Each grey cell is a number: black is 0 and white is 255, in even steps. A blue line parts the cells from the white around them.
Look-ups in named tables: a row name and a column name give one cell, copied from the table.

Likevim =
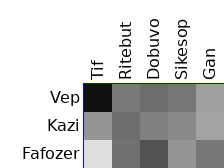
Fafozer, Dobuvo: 82
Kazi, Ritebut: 110
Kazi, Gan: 163
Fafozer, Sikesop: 149
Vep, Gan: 160
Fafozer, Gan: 120
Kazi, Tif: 149
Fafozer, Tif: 222
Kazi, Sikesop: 138
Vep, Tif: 16
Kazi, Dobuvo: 129
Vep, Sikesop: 118
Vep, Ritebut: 122
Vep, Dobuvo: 109
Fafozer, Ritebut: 113

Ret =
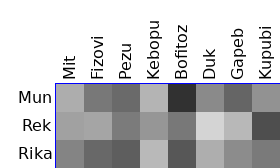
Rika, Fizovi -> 104
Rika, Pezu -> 94
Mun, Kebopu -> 180
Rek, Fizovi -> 165
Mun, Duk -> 138
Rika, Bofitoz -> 87
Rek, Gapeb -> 184
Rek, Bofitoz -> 120
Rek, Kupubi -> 78
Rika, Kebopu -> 185
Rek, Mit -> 161
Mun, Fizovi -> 120
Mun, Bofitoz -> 49
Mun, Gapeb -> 101
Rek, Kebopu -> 150
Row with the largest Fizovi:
Rek

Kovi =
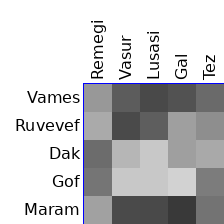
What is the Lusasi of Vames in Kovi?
73
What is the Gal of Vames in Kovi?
82
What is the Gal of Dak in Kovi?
159
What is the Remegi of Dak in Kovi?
108
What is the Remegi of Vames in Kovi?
152
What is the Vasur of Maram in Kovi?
74
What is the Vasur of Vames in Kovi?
92
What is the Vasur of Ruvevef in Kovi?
74
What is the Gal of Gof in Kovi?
210
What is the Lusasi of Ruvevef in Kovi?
94
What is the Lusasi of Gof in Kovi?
200
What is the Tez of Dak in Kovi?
169
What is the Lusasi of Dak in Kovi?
200
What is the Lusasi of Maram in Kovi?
73
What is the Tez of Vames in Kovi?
106
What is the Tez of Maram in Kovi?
115

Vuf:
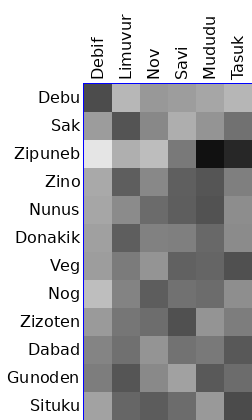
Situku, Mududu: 153
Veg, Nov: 148
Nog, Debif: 190
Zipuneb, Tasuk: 39
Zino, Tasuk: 127
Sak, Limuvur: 84
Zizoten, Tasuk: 125
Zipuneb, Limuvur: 175
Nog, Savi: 113
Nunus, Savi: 94
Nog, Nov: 93
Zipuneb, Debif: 229
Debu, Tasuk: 182
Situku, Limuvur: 102
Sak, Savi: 174
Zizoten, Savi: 80
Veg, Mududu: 101
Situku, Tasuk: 75
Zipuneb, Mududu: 17
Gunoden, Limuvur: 85

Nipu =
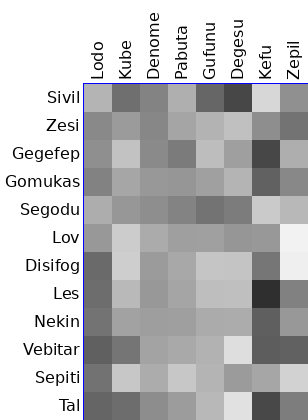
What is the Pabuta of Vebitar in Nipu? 169
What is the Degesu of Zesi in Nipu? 192
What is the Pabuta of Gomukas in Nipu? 150
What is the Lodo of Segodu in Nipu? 173
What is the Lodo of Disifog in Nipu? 106
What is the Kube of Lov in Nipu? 204
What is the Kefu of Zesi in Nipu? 142
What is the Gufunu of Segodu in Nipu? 115
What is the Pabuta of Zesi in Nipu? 165
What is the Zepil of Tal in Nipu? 125
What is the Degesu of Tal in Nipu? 225
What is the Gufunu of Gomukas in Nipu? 160
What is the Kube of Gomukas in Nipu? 166
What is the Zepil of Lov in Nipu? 242

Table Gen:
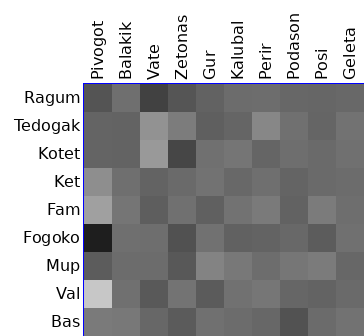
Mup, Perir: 109
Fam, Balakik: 117
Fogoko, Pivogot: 30
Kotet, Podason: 110
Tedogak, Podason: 112
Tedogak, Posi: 101
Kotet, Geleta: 112
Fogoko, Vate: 110
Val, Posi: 99
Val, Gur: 91
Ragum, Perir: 109
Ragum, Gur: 98
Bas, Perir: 103
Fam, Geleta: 110
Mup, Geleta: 103
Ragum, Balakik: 111
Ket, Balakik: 111
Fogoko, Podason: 104
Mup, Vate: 108
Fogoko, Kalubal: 97
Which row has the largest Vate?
Kotet

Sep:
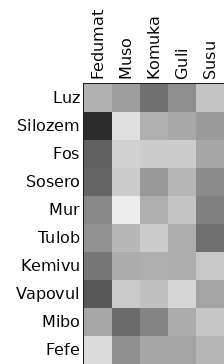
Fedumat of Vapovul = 88
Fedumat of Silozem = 43
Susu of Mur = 128
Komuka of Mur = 175
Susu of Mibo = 198
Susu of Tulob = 111
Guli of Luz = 142
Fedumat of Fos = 95
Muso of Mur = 237
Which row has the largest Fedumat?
Fefe

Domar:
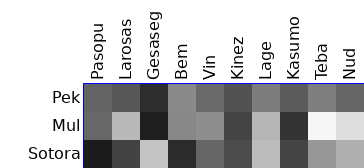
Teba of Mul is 247
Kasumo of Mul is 52
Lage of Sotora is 188
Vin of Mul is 142
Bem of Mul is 135
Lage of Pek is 125
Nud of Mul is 222
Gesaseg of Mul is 30
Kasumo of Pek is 91
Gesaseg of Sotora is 195

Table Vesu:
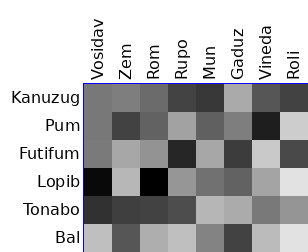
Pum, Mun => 96
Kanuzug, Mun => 56
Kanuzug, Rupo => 67
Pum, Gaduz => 126
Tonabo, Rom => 66
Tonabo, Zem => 63
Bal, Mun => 131
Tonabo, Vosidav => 49
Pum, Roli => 205
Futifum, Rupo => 38
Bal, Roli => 226
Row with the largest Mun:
Tonabo

